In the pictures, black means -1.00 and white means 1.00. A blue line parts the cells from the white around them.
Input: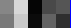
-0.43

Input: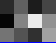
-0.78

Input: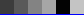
-0.98

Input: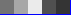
-0.37

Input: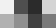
-0.66

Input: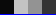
0.15

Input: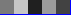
0.22
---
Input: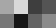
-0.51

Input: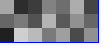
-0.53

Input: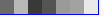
-0.55

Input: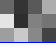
-0.30

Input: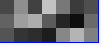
-0.49

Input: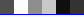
0.11
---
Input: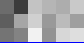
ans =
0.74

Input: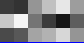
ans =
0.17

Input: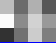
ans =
-0.01

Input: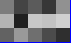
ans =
-0.63

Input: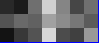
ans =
0.20

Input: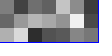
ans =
-0.07

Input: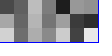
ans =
0.82

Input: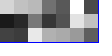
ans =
-0.26

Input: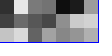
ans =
0.38

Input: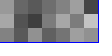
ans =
0.14
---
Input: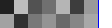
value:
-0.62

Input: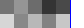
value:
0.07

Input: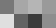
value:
-0.22

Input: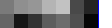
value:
-0.83

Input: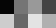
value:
-0.19

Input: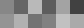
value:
0.39

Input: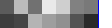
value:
-0.46
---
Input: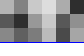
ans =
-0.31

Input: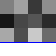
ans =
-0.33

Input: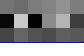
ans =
0.41

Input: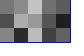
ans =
-0.33

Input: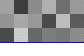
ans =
0.48

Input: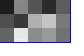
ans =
0.54

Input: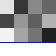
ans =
-0.26

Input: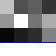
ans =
-0.09
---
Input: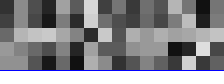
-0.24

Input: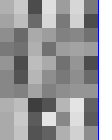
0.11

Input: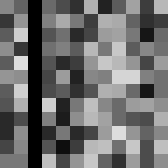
0.11

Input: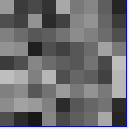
-0.71

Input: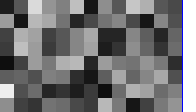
0.16
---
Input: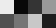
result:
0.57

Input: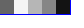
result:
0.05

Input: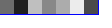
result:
0.85

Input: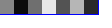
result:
0.43

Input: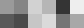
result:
-0.08

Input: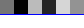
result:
0.68
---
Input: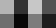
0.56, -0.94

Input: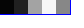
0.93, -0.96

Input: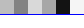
0.92, -0.85

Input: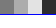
0.78, -0.65

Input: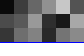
0.56, -0.92

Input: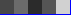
0.64, -0.66

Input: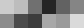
0.71, -0.71

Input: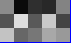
0.74, -0.92

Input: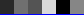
0.70, -0.99

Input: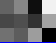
0.89, -0.99
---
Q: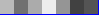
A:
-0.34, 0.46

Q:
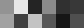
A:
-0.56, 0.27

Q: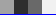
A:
0.89, 0.28

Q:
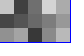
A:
0.34, 0.14

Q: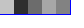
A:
0.02, 0.54

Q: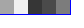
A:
-0.03, 0.30
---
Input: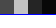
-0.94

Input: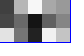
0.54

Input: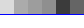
-0.21

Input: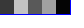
-0.97

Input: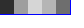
-0.14

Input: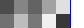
-0.56

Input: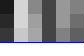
-0.25

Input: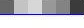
-0.54
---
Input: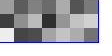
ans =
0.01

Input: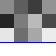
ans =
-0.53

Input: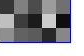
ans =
-0.40

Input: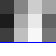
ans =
0.61

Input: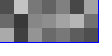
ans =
-0.06

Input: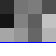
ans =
-0.03

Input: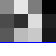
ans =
-0.03

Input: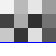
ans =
0.80

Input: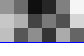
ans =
-0.88
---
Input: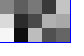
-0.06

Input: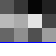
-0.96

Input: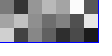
0.18

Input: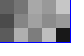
0.32

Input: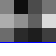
-0.41

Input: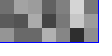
0.22
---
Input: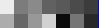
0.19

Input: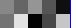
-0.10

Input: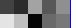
0.79

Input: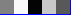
0.01

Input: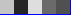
0.54

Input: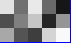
0.32
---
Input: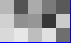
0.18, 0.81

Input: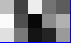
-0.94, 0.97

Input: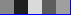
0.71, 0.71

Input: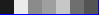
0.25, 0.84

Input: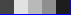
0.45, 0.77

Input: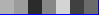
0.06, 0.66
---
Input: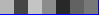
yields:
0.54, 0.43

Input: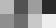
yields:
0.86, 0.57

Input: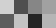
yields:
0.64, 0.53

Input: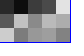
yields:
0.78, 0.61

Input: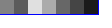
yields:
0.76, 0.34

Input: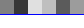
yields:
0.76, 0.50
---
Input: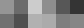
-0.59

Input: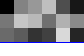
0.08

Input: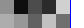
0.63

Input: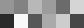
0.67

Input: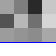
0.67

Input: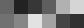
0.67

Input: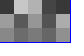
0.35
